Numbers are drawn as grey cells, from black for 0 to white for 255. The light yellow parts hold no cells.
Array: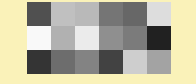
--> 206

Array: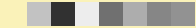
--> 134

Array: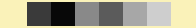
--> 167

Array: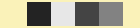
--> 68

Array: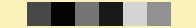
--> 212

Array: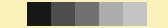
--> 172
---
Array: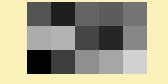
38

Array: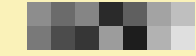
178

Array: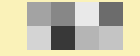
181

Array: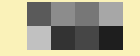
70

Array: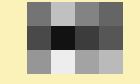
60

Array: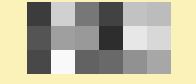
231

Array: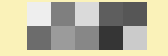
53

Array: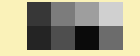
10

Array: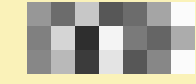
101
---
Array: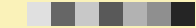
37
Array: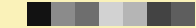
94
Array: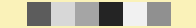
144
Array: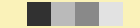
226
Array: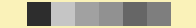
126
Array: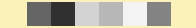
131
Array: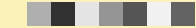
99
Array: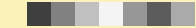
170
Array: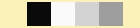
158
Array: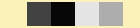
173
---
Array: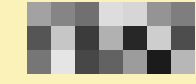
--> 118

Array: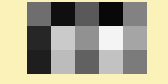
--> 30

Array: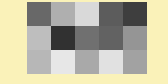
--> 183

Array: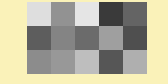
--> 140

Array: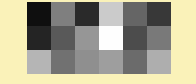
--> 181

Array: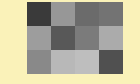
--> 137
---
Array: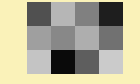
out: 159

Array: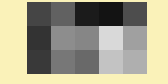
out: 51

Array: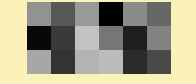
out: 8

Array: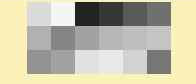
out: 177

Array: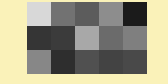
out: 53

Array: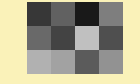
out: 105
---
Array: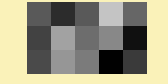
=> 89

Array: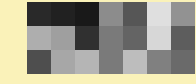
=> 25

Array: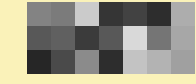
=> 203

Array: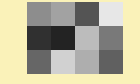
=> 84

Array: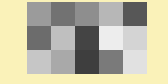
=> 142

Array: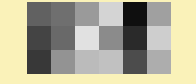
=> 154
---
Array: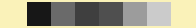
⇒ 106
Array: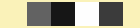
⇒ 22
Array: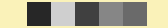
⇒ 207
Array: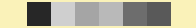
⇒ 207
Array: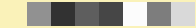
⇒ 50
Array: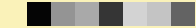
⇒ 148
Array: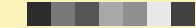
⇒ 120
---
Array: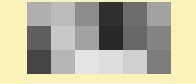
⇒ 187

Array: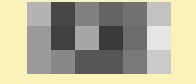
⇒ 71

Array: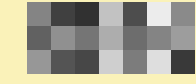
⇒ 64

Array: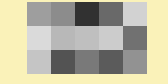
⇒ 140

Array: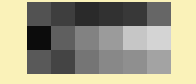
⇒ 62

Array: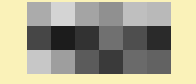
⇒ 212
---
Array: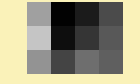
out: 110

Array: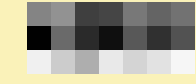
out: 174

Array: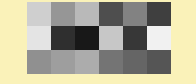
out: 172

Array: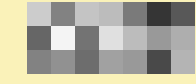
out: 109

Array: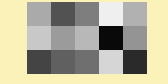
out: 111

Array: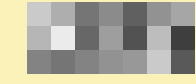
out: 131

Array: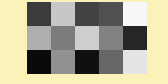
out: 16

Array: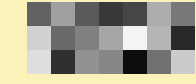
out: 146
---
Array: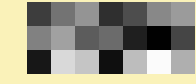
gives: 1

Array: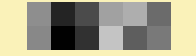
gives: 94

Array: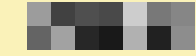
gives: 33

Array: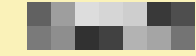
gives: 165

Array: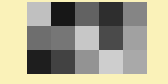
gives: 74

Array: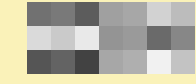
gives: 106

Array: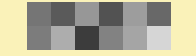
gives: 165

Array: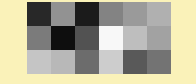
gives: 190

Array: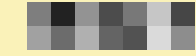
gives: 218

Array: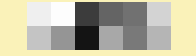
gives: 121
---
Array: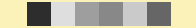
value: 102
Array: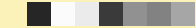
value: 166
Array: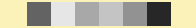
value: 39
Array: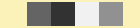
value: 145
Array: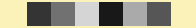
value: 86
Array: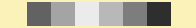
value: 46
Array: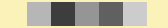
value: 204
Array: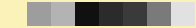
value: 225
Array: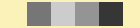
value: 54
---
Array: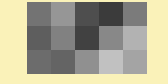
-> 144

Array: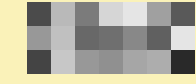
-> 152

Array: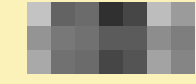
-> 107

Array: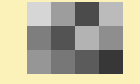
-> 91

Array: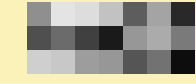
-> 157

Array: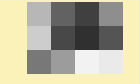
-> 242
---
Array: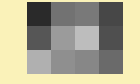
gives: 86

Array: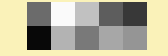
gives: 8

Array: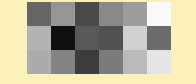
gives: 179

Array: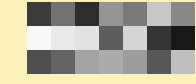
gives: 248

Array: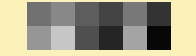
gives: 150

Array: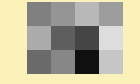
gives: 171

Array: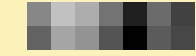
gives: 99

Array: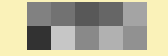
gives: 50

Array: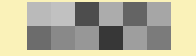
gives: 108

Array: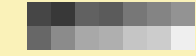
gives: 103
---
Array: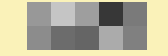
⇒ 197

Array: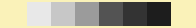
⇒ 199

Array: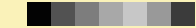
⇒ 82

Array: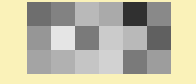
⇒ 130

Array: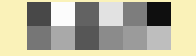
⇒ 252

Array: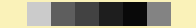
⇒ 94

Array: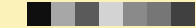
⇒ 167

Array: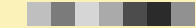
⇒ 123
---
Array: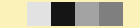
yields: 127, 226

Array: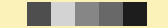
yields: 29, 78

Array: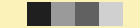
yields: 208, 31

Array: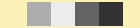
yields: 50, 173

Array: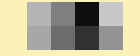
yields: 200, 167

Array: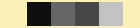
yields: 194, 15

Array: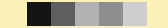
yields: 206, 20
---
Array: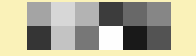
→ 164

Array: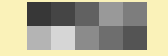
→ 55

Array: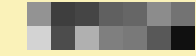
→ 147

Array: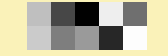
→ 191

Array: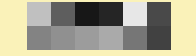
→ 192

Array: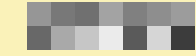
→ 150

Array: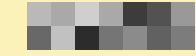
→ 185
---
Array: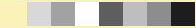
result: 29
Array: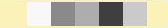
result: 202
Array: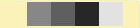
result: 226
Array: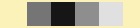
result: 224
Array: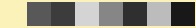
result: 24
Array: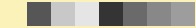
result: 157
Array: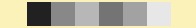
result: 231
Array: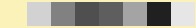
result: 230
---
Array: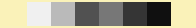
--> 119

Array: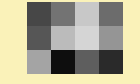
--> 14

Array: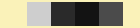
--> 42

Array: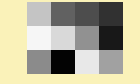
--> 3

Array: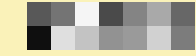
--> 154

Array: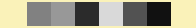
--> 217

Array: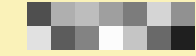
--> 197

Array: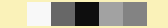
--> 14

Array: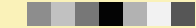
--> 178
